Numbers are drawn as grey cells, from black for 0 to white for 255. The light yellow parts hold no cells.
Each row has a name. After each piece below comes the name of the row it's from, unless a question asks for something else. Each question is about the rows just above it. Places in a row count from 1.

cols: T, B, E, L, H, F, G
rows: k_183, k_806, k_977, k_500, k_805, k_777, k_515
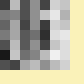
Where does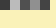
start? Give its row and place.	k_183, 1
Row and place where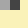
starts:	k_977, 2
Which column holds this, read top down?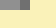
L
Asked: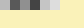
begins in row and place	k_805, 2
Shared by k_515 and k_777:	[187]

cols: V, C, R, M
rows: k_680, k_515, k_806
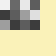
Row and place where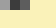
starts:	k_806, 1
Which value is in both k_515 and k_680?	[93]
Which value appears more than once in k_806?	[60]

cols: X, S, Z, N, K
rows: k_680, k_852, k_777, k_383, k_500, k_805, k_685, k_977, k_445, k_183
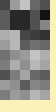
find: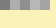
k_685
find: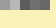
k_500

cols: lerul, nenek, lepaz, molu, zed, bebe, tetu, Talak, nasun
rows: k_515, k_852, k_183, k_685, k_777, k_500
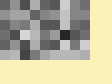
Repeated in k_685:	[111]
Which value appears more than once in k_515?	[99]

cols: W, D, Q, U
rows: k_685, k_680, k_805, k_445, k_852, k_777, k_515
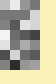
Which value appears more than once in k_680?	[119]
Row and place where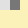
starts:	k_852, 1
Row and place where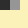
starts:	k_515, 2
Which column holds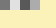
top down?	Q
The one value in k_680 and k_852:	[119]

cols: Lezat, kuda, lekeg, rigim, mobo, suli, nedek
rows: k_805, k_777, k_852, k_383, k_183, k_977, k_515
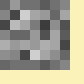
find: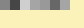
k_777
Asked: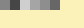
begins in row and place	k_977, 2

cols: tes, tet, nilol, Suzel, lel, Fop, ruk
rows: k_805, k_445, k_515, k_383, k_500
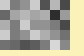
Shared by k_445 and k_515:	[174]
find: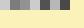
k_805
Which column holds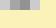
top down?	Suzel
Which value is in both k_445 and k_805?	[183]
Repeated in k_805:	[204]
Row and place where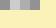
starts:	k_383, 3

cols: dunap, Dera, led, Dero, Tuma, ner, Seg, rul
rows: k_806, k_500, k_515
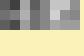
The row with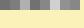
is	k_500
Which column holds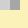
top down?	ner
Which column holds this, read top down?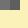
dunap
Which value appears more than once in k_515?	[157]

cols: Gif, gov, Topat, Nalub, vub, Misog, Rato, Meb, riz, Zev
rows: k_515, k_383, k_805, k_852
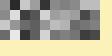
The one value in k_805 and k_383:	[117]
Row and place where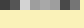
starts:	k_383, 3

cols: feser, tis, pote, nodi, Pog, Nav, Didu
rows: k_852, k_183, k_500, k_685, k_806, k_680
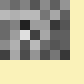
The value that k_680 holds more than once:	[76]
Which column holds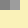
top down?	tis
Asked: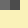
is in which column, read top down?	Pog
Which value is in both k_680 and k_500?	[55]
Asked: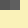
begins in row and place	k_806, 6
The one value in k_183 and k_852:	[95]
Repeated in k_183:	[185]

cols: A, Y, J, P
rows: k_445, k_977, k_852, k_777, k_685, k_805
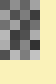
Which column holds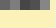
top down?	J
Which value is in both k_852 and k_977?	[162]
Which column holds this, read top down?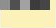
Y
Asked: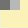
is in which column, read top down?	A
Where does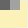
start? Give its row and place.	k_445, 3
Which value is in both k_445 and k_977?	[162]

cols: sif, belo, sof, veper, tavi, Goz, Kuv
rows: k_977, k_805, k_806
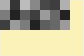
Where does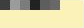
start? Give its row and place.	k_806, 1
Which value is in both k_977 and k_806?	[62]
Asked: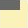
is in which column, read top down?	Goz
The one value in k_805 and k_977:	[62]
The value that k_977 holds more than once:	[176]
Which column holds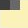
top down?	Goz
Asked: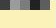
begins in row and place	k_806, 1

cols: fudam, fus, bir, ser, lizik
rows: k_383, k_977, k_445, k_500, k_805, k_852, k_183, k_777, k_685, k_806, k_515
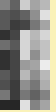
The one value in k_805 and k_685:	[174]
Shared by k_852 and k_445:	[69]

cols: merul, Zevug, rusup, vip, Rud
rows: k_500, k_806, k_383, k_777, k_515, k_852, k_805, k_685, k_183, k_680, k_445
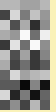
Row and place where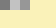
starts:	k_806, 3
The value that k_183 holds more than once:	[90]
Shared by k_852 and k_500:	[162]

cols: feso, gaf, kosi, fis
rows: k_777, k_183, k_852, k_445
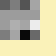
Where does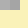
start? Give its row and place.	k_852, 2
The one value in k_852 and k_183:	[156]
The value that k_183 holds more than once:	[156]
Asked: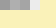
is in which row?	k_852

